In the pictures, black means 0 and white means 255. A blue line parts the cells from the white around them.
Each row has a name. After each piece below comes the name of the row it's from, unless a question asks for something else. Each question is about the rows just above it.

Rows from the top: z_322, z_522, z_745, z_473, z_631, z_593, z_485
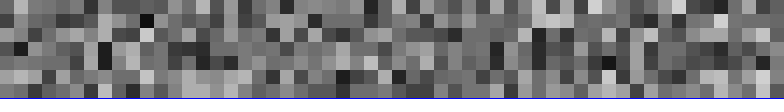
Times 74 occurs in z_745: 5
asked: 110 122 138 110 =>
z_485
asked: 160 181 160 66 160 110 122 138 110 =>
z_485
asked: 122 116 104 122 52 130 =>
z_322
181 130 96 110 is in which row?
z_485
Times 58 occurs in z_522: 3

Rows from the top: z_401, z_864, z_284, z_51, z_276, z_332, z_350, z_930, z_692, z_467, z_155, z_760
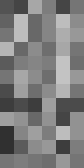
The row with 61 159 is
z_930
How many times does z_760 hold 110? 1
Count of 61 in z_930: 2
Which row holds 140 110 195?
z_332

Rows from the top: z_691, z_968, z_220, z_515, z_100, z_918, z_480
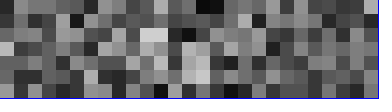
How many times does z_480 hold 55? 5
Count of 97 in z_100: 3
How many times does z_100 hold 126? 3
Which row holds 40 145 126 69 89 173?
z_691
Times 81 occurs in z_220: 2

